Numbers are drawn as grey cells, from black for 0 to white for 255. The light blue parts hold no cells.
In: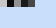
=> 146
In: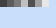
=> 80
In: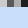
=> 90
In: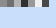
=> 153
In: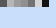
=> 114
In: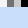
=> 114
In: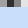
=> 48
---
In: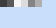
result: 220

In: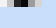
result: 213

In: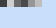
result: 190

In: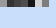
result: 154

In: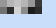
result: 195

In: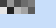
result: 188

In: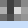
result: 175

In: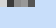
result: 153
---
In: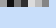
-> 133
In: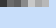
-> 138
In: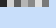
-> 137
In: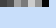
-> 123
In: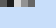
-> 102
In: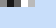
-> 140
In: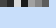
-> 93
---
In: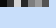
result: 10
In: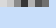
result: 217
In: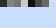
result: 45
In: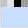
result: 196
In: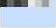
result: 42
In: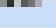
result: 144
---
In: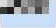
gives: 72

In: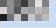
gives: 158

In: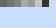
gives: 196

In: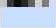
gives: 211

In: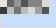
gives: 160

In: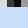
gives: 10

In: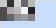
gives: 156

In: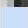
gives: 40

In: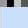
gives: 197

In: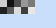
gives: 62
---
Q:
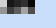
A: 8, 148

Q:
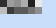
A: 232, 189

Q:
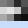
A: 82, 169

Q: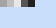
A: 32, 164

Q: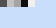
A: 240, 80

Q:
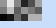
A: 162, 6

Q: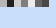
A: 72, 182

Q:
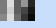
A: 38, 136

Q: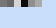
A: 170, 118

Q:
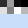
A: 0, 224
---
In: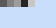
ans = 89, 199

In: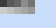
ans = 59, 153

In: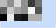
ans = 186, 173

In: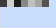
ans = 58, 84

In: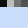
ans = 14, 82

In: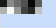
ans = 24, 192
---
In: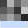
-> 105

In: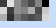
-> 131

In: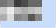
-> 104

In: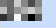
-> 76

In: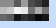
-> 61

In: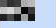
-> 173

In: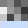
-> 81
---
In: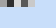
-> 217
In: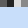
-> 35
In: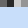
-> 40
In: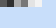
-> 119
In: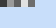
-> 95
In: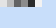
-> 140
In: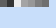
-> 151
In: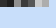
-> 87
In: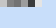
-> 157
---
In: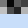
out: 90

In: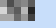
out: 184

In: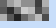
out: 76

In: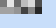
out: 217

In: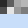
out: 168

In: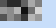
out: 111

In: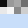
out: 167
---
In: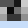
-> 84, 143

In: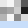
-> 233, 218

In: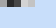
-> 165, 195

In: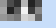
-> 150, 104

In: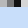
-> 184, 213

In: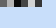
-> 100, 54
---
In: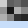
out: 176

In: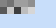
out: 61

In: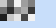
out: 143

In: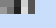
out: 31

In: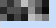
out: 79

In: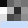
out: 42

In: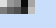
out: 80
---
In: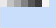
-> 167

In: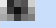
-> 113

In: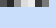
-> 120

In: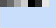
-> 109

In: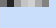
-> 156

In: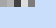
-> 166

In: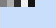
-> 127
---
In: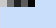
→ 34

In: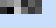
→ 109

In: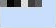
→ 219

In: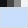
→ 72

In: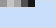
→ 166

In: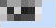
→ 74

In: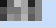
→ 179
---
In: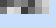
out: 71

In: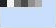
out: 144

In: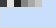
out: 169

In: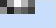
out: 104

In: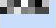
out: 88

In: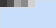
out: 209
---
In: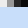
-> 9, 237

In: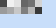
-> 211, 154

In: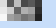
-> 58, 247

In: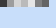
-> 100, 57

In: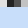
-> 194, 225

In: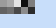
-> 126, 98

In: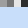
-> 45, 158

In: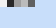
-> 96, 240

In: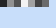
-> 106, 36

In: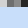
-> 37, 210
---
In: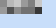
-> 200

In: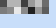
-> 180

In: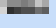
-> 139

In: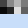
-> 180

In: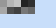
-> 196

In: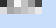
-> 246

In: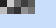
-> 105

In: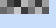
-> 42
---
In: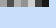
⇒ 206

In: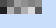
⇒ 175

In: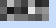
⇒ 93

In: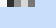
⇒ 147

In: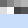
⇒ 252

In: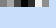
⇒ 45
